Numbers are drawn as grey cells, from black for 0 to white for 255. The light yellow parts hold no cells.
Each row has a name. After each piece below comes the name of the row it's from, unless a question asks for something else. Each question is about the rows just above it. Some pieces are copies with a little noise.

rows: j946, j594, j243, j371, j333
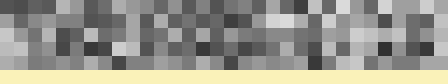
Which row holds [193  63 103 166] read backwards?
j946
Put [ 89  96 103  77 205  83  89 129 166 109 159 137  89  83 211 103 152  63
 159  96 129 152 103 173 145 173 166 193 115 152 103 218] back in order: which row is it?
j594

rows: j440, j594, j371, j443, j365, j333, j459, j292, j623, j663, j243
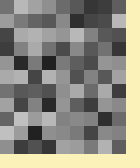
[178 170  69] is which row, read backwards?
j371
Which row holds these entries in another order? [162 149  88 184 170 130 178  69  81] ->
j371
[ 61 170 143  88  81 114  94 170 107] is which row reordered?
j459
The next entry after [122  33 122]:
[94]
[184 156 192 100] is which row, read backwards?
j623
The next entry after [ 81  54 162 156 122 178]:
[94]
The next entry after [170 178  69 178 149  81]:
[130]

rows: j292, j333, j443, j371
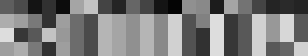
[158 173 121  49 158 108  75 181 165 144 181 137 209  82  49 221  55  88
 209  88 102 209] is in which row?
j371
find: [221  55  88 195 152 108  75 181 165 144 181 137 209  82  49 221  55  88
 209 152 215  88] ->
j443
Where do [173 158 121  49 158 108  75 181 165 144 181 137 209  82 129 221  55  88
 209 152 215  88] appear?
j333
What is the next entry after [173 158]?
[121]

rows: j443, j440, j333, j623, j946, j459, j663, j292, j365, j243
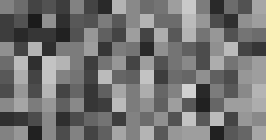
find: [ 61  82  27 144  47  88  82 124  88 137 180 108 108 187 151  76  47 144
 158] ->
j440
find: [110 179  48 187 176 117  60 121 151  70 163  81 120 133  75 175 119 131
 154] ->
j946
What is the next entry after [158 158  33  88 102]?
[166]

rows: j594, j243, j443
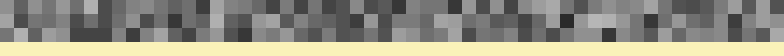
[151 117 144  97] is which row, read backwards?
j594
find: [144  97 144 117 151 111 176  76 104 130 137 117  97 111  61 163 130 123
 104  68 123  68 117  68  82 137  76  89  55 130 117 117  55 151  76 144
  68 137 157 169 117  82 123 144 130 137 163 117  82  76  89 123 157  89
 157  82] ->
j594
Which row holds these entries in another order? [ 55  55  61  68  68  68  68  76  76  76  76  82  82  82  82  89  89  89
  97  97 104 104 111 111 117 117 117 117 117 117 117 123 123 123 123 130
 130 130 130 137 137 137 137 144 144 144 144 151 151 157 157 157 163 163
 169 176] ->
j594
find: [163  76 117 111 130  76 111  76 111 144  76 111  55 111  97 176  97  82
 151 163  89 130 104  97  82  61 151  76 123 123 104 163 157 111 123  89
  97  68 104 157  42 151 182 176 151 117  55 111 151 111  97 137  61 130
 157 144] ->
j243
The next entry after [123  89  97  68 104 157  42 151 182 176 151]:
[117]
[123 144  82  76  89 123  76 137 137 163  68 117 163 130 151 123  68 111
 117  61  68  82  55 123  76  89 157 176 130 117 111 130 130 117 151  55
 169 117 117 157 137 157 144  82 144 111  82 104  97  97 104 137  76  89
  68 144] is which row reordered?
j443
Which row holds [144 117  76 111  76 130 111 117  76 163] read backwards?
j443

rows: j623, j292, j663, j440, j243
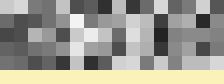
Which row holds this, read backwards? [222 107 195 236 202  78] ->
j663
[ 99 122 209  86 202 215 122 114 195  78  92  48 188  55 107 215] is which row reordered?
j623
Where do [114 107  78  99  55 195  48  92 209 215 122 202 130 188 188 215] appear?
j243
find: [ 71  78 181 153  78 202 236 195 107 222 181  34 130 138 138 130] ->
j663

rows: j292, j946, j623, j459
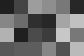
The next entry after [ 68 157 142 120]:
[39]
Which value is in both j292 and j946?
[39]
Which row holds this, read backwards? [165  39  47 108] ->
j946
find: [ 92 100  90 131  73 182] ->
j459
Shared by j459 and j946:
[134]
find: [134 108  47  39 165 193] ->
j946

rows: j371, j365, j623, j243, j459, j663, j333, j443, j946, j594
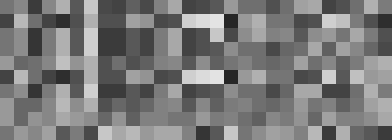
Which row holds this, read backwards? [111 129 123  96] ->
j443
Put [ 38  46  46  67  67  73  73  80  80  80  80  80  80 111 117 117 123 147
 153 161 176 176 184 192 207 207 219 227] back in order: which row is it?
j365

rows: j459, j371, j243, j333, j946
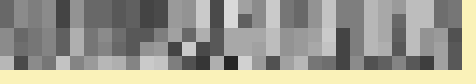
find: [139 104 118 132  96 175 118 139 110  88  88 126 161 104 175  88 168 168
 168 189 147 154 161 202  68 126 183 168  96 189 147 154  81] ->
j243
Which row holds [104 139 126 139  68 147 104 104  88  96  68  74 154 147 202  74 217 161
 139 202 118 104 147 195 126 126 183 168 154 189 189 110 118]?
j459
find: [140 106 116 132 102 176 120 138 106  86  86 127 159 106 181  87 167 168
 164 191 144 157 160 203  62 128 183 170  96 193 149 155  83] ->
j243
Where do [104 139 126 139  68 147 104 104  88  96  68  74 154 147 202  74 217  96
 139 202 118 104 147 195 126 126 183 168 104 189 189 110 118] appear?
j371
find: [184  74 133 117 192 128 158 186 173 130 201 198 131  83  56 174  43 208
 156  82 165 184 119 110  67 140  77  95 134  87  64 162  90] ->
j946
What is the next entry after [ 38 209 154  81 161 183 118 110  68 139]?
[81]

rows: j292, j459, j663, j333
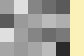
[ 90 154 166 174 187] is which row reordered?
j459
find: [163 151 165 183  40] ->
j333
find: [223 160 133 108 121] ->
j663
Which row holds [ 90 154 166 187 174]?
j459
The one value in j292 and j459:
[90]
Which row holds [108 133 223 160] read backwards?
j292
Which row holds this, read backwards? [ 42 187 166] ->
j333

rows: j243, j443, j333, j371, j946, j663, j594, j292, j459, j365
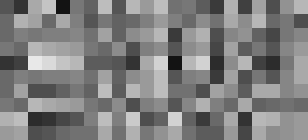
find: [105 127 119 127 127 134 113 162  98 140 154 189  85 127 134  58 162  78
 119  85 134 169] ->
j663
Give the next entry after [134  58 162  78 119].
[85]
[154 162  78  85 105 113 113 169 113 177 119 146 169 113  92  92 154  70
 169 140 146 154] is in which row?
j365
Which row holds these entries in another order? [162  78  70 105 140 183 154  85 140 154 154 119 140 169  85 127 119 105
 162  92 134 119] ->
j371
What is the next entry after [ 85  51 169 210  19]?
[183]
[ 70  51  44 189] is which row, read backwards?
j459
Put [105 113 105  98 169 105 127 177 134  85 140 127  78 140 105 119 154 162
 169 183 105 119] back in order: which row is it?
j292

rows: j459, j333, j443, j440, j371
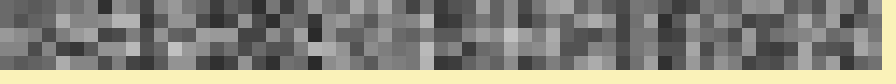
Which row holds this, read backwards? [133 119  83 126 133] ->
j440
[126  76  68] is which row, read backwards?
j443
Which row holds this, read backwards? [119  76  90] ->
j459
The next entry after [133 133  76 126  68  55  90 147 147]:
[76]
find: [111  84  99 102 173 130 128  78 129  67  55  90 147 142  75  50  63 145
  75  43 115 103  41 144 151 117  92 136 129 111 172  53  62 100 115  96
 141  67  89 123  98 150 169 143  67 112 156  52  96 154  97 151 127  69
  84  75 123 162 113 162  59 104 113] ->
j371
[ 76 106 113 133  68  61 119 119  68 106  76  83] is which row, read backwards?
j443

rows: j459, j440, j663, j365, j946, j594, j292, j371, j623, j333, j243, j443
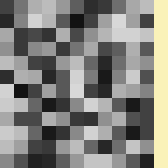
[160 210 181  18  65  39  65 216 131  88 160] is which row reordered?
j440
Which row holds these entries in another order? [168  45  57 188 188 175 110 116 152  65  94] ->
j459
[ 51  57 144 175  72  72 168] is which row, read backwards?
j623
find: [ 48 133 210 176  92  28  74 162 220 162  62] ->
j440

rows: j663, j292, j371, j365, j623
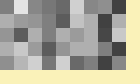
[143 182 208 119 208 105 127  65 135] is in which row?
j623
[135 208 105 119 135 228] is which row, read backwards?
j663
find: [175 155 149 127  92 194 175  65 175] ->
j292
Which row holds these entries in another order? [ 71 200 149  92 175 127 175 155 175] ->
j371
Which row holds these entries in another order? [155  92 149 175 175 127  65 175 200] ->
j365
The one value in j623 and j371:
[127]
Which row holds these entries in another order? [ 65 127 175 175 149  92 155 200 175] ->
j365

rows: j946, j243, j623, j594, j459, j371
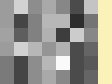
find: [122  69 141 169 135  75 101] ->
j371

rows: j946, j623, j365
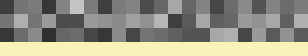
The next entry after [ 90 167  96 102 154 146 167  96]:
[175]
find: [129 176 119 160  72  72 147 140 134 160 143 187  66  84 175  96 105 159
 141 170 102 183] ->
j623
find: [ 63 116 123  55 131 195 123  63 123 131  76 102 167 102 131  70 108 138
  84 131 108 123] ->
j946

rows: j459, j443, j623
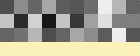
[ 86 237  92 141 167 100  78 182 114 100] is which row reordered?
j623
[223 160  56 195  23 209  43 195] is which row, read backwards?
j443

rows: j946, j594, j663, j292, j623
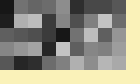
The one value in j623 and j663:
[87]
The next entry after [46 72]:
[72]
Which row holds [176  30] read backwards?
j594
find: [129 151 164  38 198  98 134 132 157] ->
j292
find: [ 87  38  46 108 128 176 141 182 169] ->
j623
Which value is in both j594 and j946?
[108]

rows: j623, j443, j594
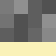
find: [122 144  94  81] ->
j623
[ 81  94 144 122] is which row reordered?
j623
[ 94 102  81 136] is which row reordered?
j594
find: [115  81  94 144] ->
j443
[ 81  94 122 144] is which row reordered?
j623

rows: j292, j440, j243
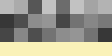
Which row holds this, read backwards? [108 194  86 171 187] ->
j292
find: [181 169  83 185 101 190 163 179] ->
j292
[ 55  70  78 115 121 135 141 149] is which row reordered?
j440
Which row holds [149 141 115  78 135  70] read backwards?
j243
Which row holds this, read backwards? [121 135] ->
j440

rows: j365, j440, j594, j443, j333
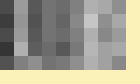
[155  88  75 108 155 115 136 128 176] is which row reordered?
j594
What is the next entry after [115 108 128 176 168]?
[143]
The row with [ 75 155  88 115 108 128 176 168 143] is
j365

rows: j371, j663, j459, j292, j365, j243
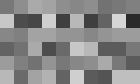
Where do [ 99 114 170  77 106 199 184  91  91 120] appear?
j292
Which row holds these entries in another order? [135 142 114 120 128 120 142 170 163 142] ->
j371
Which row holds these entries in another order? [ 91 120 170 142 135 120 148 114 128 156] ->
j365
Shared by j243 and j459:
[163]

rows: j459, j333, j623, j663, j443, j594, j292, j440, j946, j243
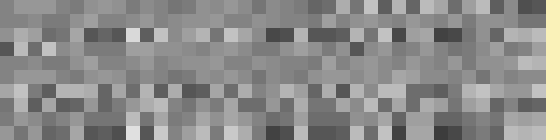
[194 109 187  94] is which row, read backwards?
j243
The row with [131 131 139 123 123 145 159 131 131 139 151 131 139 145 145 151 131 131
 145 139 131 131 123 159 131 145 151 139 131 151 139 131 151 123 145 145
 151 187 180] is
j443
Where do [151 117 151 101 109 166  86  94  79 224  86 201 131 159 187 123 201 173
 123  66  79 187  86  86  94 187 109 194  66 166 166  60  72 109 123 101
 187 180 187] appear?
j243
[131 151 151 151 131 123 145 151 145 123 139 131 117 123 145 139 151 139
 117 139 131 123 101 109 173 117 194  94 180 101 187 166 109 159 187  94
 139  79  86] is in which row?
j459
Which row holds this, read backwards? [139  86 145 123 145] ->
j663
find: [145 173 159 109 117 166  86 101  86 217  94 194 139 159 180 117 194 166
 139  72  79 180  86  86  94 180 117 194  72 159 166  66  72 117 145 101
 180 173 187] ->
j623

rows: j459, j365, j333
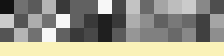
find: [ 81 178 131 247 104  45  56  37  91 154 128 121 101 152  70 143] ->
j333
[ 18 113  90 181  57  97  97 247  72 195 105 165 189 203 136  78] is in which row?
j459
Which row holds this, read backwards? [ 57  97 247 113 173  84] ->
j365
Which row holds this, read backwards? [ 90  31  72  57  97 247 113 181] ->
j333
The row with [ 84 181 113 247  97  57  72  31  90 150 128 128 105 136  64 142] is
j333

